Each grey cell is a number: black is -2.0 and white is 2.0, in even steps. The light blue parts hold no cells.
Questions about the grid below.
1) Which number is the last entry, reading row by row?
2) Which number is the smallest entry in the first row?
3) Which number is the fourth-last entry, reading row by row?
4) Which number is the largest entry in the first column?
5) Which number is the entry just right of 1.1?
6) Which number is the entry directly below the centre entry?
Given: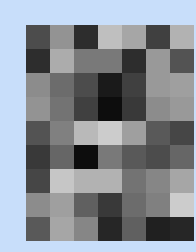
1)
-1.4
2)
-1.3
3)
-1.4
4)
0.3
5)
0.8
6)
-0.1

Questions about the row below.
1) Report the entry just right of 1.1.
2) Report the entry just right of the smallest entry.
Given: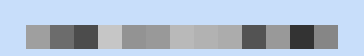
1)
0.3
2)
0.1

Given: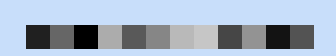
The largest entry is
1.1
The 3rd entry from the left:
-2.0
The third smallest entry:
-1.5
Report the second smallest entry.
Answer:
-1.7

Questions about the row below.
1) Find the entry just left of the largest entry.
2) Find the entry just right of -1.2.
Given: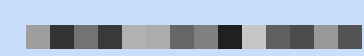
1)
-1.5
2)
-0.2

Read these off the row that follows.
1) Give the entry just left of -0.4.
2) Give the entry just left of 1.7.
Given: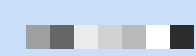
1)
0.5
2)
-0.4

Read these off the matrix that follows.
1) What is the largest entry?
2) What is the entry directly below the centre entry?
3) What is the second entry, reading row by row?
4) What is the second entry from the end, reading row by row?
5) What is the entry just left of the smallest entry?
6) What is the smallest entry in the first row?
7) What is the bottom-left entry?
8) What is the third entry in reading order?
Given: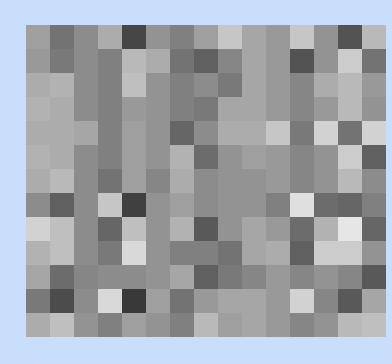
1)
1.6
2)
0.2
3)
-0.2
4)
0.9
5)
1.4
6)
-0.9
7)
0.7
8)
0.2

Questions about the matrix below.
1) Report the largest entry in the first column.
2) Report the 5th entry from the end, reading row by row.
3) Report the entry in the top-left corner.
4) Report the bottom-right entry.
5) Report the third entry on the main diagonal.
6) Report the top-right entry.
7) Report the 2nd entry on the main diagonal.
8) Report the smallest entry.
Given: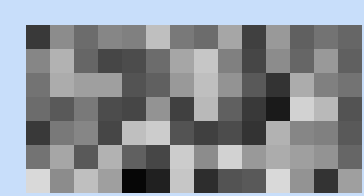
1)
1.4
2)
-0.6
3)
-1.1
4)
0.5
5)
0.5
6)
-0.4
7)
0.8
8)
-1.9

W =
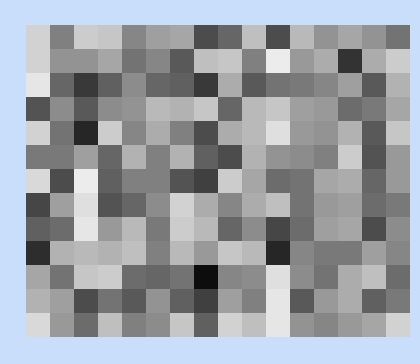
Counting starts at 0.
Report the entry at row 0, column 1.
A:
0.0
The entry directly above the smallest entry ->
0.4
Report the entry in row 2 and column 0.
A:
1.6
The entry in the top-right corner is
-0.2
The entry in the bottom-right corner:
1.3
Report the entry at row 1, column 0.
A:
1.3
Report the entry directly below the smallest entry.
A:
-1.0
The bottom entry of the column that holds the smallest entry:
-0.5
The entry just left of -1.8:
-0.2
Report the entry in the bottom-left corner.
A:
1.4
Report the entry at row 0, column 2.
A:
1.2
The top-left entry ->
1.3
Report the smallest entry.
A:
-1.8
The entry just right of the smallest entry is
0.1
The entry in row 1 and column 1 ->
0.3

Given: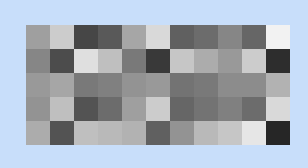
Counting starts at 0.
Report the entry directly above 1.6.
-0.3
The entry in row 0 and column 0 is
0.5
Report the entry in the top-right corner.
1.8
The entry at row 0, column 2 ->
-0.9
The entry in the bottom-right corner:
-1.4
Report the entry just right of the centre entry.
-0.2
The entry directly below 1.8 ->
-1.3
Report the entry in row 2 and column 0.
0.4
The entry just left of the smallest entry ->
1.6
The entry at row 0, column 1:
1.2
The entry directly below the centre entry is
1.2
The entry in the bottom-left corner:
0.7

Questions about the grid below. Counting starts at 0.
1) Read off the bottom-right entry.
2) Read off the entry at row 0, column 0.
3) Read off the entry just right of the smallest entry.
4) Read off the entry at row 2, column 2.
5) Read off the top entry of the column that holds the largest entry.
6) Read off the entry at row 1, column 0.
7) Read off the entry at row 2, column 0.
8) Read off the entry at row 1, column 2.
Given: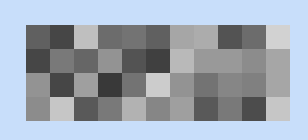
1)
1.1
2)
-0.5
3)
-0.2
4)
0.5
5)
1.3
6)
-0.9
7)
0.3
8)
-0.4

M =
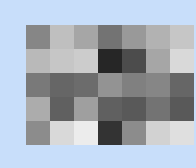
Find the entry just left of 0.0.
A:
0.3
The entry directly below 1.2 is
-0.3
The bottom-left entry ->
0.2
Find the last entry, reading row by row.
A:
1.5
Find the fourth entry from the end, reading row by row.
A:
-1.2
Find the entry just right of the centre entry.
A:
0.0
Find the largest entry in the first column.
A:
0.9
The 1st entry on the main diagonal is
0.1
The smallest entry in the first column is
-0.1
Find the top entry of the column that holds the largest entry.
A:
0.6

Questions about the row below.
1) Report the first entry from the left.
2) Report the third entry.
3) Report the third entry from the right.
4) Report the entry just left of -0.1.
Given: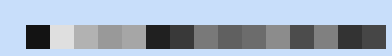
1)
-1.7
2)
0.8
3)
0.0
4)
-1.1

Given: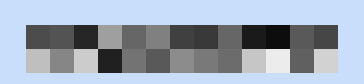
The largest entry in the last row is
1.7
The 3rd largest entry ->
1.2
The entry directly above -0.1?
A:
-1.1
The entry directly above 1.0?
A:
-0.8
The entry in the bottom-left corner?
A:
1.0
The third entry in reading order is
-1.4
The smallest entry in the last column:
-0.9
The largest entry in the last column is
1.3
